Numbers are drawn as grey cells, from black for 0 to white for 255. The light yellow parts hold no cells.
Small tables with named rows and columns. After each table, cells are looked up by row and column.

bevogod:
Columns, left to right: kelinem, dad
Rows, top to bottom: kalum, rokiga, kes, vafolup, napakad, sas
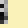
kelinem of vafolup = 10
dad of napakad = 72
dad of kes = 160
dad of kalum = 155
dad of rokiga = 175
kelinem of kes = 199
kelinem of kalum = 203
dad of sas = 181
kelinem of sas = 54
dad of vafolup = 133

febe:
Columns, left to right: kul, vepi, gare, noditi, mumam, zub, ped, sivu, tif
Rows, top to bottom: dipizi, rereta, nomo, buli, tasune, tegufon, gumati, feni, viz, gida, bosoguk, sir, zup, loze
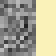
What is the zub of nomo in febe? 158
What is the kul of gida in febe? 137
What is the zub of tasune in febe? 100
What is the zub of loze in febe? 137
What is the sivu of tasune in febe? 123
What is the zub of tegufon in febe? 160
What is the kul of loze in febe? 140
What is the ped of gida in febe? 51
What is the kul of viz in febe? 122
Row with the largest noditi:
gida

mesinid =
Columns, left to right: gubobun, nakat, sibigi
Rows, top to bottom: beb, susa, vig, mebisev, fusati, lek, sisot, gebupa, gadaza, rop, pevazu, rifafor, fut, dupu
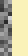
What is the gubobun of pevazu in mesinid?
75
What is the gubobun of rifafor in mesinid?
105
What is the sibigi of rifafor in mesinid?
93
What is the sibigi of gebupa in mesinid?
68
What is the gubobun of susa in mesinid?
67
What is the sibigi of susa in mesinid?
102
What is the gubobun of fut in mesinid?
172
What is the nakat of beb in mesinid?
140
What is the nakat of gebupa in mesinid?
155
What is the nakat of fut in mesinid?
105
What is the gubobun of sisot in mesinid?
74
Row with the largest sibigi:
fusati

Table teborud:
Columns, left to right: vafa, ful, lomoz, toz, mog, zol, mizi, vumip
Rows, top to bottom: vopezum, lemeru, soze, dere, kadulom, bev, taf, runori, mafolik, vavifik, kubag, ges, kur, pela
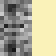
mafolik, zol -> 146
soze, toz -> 68
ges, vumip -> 166
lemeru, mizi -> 154
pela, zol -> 117
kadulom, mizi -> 183
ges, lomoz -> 43
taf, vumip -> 155
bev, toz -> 118
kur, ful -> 84
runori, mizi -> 150
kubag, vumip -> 140
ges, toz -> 53
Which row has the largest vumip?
kadulom

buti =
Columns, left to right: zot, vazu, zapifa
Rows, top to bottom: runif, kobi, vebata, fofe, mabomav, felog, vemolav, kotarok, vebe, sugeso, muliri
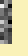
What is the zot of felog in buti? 205
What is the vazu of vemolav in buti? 138
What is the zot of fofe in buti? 120
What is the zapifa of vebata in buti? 96
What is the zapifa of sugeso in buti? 80
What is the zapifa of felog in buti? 1
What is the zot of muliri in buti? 172
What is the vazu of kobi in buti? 151
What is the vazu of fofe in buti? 80
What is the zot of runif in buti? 64
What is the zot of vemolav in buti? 109
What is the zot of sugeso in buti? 49
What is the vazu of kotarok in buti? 90
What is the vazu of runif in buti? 153
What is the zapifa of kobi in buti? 16
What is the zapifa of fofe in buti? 127
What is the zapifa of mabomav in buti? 66
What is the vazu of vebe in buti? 102

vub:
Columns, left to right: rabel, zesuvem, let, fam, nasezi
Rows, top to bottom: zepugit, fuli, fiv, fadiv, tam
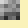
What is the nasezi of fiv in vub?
146
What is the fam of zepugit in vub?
134
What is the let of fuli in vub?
139
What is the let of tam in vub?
100
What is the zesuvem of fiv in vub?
155
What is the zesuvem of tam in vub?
41
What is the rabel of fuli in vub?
152
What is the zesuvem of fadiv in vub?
92
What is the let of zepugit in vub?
156
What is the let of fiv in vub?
151
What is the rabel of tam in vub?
99

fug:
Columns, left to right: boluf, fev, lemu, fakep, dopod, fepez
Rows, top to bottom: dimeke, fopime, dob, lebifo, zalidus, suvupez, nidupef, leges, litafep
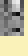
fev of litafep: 99
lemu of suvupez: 143
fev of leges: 142
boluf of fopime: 113
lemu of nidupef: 138
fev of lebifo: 152
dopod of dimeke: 235
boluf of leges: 137
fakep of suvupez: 142
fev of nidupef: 111
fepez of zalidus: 90
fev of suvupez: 108
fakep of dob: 182
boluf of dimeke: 138

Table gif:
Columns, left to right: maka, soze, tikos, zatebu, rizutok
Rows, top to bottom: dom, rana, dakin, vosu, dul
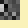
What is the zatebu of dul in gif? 25
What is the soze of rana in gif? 3
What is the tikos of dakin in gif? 91
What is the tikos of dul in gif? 98
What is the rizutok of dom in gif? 99
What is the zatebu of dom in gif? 67
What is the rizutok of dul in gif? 100
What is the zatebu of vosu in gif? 152
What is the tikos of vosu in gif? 53
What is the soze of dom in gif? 115
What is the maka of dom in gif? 27
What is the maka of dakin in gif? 189
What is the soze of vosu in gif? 128
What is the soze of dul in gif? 58
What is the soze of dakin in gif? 32
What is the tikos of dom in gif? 85
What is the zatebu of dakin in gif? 88
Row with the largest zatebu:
vosu

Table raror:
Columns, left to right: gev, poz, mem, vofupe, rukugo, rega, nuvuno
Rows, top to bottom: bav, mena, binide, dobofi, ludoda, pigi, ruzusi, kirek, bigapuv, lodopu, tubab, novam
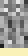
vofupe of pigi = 128
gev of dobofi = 104
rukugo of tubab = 178
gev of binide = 190
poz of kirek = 185
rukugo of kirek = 183
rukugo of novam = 145
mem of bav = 121
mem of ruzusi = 66
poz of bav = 210
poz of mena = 113
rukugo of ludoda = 157
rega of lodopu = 191
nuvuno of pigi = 165

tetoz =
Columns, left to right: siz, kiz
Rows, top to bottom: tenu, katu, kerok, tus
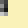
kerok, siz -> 89
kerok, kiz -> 24
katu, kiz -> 53
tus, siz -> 199
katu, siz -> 148
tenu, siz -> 100
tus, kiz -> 159
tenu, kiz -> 64

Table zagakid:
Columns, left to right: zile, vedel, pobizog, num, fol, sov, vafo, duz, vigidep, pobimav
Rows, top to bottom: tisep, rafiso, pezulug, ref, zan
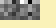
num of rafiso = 117
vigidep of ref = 111
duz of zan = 138
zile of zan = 86
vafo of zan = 82
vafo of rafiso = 109
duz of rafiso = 161
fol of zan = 102

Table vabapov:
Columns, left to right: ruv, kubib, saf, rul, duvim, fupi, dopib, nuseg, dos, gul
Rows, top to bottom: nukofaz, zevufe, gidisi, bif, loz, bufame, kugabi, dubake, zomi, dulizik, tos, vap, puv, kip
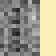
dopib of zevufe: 102
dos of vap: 112
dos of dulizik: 134
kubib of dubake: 165
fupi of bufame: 141
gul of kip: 96
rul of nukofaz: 142
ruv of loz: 148
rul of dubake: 64
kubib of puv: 152
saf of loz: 105
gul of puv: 143
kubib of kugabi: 123
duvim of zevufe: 151
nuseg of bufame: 158
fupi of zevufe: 100

